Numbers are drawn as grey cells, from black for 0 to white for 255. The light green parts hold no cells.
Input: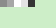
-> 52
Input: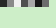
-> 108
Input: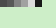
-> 25
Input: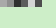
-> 77
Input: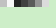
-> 219
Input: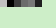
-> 31
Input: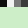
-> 59
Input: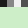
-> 81
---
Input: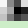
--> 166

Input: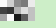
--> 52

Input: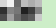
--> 132

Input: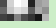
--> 198

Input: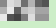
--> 233

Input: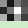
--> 119

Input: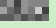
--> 108

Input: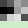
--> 13

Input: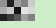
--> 203
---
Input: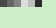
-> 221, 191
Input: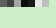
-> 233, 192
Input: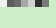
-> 240, 210
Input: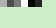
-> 249, 176
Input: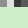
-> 225, 142
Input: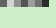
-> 210, 156
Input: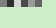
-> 214, 154
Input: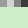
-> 211, 156
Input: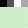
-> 253, 170
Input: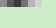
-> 210, 180
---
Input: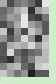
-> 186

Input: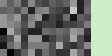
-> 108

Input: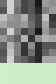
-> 154

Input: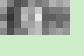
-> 136

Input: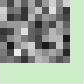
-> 53
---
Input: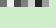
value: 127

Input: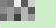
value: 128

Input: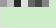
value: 224

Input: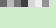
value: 62

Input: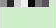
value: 238

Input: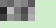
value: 117

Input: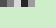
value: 216
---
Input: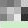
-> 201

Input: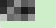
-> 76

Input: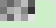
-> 188

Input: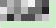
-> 106

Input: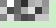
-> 225

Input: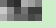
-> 114

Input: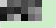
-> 74

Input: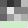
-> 230
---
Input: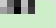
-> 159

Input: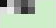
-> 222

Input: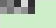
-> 157

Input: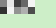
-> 49

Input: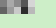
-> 99

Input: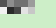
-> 242
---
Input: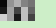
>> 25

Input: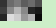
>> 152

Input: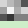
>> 55

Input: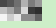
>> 140

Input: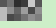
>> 114

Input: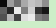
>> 234

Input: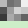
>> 170
